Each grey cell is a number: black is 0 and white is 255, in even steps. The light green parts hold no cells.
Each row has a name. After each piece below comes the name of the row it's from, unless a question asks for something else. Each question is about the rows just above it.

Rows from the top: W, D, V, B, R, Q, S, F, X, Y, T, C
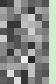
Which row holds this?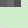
W
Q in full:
206  68  83 151 166 180 136
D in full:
166 122 166 108  54 166 151
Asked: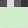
T
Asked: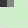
C

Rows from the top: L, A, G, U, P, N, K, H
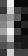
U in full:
135 179  10  39
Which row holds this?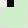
L
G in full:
120 150  93  10

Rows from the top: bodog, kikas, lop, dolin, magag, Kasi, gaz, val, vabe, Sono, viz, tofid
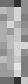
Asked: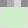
val
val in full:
142 172 213 142
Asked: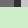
tofid
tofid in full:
110 110  50 199
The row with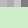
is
vabe

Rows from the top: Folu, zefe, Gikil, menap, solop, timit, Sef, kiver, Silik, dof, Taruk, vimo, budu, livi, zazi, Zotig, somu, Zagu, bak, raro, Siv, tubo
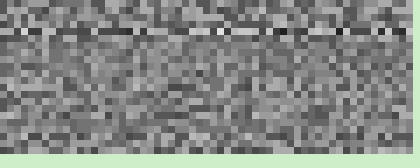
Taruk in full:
102 115 130 171 143 102 171 115 115 130 156 130 102 156 130 143 130 115  86 143 115 156 143 115 143 143 102 130  73 130 102 156 115 143 115 115 115 102 143 102 102 102 143 143 115 130 130 130  86 143 156  86 102 130 115 156 115 102 143

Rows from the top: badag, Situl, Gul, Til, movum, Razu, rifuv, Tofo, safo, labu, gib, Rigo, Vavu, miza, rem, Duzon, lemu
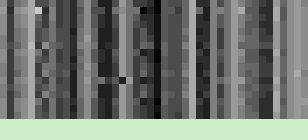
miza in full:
127  61 102 127 169  61 127 102  76  89  32 114 140 114  32  32  61 153 114  61 102  61  20 102  89  76 127 169  32  61 127  61 114 153 127 102  89  61  45 169 102 140 153 140
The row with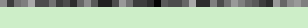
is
badag
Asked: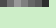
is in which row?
Duzon
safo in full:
140  61 114 127 169  89  76 114  61  76  32 114 140  89  45  32  76 153 114  61  76  45   5  89  76  76 102 169  45  45 127  76 114 153 127  89  89  61  45 153 102 140 153 140
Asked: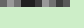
labu

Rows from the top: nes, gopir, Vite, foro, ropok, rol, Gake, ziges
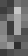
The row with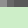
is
rol
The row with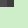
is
nes
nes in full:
77  61 117 104
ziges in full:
61 77 89 89
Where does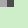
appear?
ropok
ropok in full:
131  61 169  77

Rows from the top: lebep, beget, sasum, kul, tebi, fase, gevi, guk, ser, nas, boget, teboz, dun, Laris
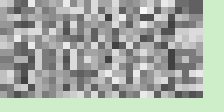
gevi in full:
205 192 110  96 234 139 151 178 164 234 139 192 139 219 110 178  65  96 219 110 178 178 110  81 205 164 205 192 164
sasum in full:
164 192 205 139 178 164 151 139 151 123 151 110 205 164 205  65 205 234 123 164  81  81 219 205  81 192 178 139 139
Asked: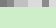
beget
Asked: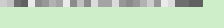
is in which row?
lebep
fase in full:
192 164 234 139 178 139 192 164 139 123 110  96 164  96 205 151 110 205 164 192  81  96 205 139 151 219 192 219 205
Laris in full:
164 123  81 110 139 178 123 139 178 192 205 219 139 219 110 178 205  96 139 123 234 219  96 192 164  81 110  81  96

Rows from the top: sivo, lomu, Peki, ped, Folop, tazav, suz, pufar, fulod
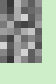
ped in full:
121 172  82  67  82 158
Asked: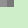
Folop
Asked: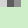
pufar

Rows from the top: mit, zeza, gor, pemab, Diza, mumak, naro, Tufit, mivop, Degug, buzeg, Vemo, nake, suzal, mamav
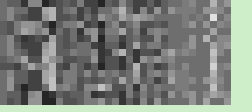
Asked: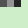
mumak
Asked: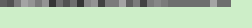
Diza
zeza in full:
110 135 110 110  66  66 164 179  82 110 123  66  95  66 110 110 135 179 110  66 135  82 148  95 148 123 123 123 110 148 148 135 110
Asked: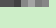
Tufit
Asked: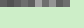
Vemo
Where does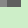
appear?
buzeg

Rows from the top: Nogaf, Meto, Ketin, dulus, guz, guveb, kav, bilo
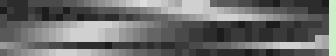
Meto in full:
28  58  44  44  58  44  28  58  58  28  58  58  58  74  89  89  89 101 117 117 130 143 155 180 196 196 208 208 208 196 196 180 167 155 143 130 117 101 101  89  89  74  74  74  44  44  44
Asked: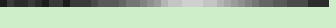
Meto
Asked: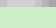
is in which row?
dulus
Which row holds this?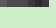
dulus
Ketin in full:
74  44  44  44  74  58  28  44  28  58  58  28  44  44  58  44  44  74  58  74  89  89 101 101 117 130 143 155 167 180 196 208 208 208 196 196 180 167 155 143 130 117 101 101  89  89  74
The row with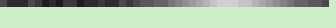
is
Ketin

